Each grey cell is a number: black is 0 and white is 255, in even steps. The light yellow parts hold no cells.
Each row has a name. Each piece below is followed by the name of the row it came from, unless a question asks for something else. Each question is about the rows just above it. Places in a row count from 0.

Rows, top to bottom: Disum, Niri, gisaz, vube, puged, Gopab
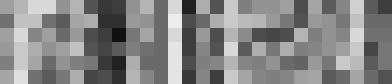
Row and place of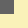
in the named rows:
puged, 21
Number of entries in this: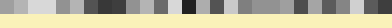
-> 28
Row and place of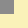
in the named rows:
gisaz, 17
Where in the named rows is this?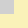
Disum, 25

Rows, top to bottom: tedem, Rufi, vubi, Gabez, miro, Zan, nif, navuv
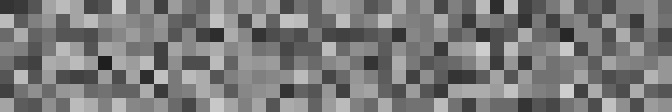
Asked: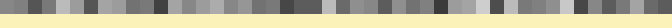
Gabez
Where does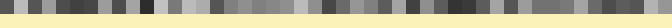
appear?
Zan
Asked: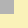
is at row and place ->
Zan, 46
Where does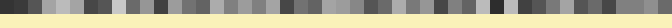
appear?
tedem
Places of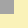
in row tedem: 3 5 19 23 40
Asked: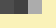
miro

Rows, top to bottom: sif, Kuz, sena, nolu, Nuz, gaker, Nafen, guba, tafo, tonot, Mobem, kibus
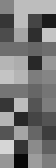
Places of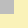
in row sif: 1 2 3
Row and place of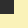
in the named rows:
sena, 2
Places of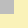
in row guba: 1
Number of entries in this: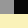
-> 2
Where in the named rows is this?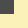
sena, 0

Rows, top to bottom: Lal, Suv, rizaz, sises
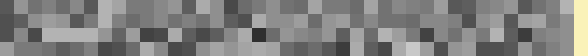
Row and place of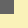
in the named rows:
rizaz, 8
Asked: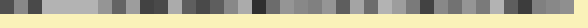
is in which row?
rizaz
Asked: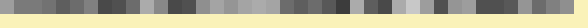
sises
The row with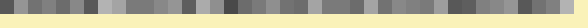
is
Lal
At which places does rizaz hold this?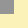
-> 7 20 23 33
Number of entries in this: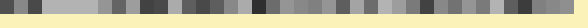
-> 41

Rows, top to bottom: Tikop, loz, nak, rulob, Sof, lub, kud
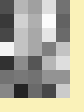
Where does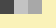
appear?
nak
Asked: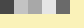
nak
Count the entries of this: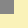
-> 1
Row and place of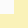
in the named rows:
loz, 3

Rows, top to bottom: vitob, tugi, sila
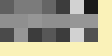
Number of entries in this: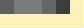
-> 5
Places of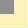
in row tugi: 0 1 3 4
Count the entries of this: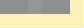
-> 5
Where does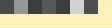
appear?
sila
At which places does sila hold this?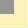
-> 1
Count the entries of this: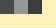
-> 3

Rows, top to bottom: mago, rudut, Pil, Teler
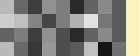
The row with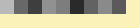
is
mago
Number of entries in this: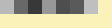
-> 7

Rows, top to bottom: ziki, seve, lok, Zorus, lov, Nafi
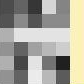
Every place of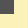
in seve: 0 2
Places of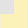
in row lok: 1 2 3 4
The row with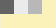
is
Nafi
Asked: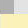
lok

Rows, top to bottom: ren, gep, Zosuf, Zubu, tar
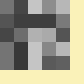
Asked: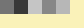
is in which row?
Zubu
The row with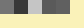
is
tar
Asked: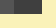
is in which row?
gep
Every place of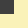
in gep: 1 2 3
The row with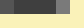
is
gep
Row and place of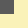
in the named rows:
tar, 3

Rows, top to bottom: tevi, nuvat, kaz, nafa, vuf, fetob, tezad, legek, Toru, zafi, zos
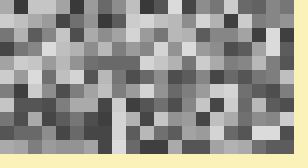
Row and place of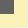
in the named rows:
tevi, 18
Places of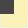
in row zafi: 4 6 7
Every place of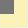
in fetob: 8 18
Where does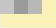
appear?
vuf

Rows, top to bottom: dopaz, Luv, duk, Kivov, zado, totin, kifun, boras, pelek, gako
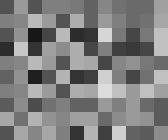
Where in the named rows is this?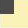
boras, 2
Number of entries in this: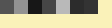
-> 7
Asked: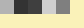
totin
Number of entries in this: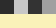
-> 4

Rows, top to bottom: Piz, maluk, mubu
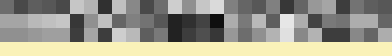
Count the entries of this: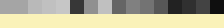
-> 16
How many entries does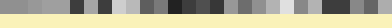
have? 28
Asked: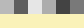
maluk
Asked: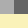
maluk
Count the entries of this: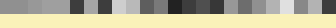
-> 24
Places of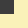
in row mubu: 5 7 13 23 24

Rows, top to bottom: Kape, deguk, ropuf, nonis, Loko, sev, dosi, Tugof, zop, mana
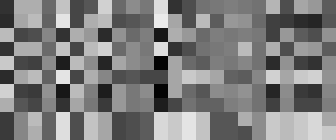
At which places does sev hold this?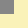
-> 7 18
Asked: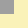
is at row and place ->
nonis, 21
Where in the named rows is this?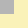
Kape, 19
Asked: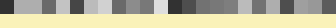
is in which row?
nonis
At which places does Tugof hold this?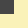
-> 2 12 21 22
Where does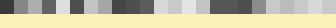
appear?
mana

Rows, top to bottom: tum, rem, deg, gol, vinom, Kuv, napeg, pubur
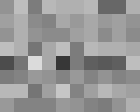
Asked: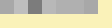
gol
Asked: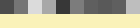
vinom
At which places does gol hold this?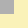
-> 1 7 8
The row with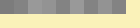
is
Kuv

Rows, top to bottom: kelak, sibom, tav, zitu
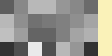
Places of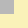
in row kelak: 2 3
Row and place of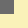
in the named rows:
kelak, 6

